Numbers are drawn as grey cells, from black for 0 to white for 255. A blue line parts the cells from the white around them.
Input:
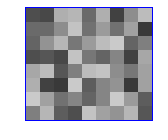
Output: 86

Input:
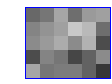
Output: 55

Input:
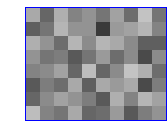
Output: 147

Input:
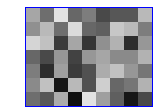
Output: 73

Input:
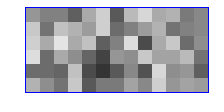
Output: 156

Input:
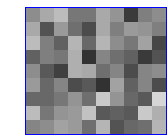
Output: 181
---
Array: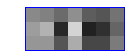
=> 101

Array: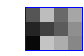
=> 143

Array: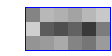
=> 124

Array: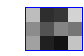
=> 118

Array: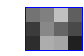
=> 73

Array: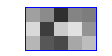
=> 147
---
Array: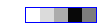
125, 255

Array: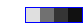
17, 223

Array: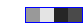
74, 153

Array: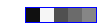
134, 16

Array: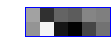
127, 148

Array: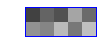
107, 146

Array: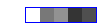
79, 255

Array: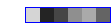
100, 213

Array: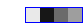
158, 233

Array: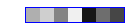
70, 175
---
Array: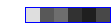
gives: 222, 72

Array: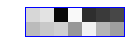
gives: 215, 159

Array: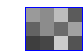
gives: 154, 83

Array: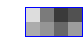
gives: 221, 157

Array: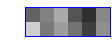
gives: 98, 143

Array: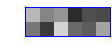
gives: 184, 163
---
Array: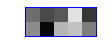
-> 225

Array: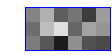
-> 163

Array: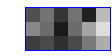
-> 164

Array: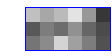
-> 102

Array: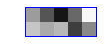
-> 104

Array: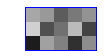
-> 187

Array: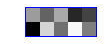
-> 39

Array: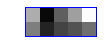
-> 159

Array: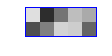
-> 190

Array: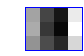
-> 8
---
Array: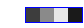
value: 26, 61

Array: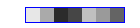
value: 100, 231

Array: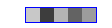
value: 156, 200

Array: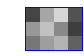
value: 82, 119

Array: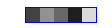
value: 218, 66

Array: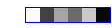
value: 8, 251

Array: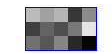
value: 139, 113
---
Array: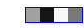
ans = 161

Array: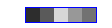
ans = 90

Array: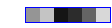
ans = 21

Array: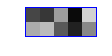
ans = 187

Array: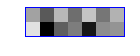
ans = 125

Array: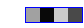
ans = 161

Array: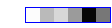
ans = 215

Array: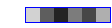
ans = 36

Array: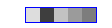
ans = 62

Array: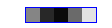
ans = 40
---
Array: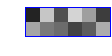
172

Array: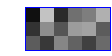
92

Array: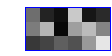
132

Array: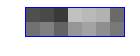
120

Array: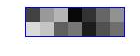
110

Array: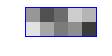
59

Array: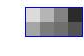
83
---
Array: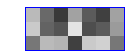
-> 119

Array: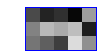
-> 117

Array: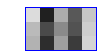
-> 178

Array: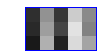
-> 25

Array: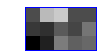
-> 0

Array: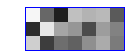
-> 207

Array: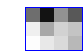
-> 253

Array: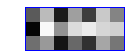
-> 111

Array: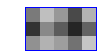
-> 145
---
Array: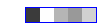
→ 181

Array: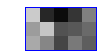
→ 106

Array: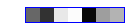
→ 158

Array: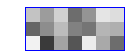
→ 163

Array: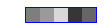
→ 126

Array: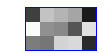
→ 144

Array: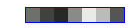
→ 111

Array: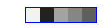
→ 134
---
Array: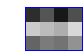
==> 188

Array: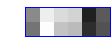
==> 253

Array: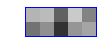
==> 144

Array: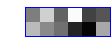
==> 138

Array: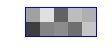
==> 132

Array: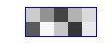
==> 247
